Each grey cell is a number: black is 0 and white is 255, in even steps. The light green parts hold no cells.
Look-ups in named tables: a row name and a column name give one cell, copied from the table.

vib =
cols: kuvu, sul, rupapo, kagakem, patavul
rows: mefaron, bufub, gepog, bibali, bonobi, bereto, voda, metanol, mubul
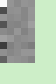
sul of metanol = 135
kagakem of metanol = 150
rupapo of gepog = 142
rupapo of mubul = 144
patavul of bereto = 145
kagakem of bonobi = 131
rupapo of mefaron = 137
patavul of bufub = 150
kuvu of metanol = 144
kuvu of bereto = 161
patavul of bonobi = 144
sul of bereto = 152
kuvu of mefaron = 249
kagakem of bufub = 135
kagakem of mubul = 141
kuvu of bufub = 77
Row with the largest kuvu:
mefaron

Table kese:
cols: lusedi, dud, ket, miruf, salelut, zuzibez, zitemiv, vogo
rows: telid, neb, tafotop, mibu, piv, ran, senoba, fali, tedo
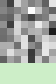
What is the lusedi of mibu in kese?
145
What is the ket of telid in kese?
213
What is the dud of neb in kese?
114
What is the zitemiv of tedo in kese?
125
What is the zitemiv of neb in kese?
131
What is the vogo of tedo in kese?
195

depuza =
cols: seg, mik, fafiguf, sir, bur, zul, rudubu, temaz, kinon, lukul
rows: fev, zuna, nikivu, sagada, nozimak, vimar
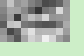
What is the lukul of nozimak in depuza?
157
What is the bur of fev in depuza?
129
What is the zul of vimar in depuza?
194
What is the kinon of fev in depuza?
101
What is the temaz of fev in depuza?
82
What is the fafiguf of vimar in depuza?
87
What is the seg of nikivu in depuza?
121
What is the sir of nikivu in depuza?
156
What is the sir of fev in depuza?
161
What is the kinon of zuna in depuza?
217
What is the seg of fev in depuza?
148
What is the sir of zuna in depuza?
137
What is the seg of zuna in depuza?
133
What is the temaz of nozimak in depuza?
183
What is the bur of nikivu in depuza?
191
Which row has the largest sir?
nozimak

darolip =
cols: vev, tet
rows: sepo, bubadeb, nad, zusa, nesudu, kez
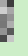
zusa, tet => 173
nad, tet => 147
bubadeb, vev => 206
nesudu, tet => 89
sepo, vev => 167
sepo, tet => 61
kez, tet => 197
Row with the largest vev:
bubadeb

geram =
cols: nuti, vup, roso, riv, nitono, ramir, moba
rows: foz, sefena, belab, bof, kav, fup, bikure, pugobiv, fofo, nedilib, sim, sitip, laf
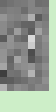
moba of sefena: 125
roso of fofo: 163
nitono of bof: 99
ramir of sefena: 131
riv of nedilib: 143
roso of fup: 113
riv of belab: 137
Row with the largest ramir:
kav

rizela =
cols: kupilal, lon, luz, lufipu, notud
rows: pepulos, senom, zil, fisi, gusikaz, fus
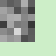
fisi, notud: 55
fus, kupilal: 167
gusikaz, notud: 91
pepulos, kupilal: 117
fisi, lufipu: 127
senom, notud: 61
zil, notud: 148
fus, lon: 149
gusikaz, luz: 215
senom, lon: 144
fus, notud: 93
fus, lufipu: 79
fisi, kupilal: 61
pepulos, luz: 104
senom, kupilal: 163
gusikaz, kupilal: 139
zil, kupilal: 152
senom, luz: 81
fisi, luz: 121
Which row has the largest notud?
zil

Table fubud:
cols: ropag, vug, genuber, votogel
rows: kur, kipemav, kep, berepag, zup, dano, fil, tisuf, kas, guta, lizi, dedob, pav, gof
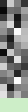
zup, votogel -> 187
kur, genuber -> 127
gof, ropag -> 225
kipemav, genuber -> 104
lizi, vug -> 154
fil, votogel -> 175
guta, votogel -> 57
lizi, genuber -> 39
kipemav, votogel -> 162
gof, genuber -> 185
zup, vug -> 96
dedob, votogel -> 148
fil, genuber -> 138
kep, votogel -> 132
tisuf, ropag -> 12
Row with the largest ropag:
gof

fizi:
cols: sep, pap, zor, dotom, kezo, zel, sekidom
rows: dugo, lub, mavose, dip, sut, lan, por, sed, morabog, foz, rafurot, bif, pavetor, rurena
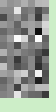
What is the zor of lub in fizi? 230
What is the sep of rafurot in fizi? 162
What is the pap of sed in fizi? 132
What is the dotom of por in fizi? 150
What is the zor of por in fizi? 80
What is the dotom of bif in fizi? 92
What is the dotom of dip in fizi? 157
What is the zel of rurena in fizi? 104
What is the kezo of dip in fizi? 162
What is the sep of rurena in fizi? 130
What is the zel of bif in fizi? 31
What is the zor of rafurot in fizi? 190
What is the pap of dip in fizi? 141
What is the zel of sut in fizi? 15

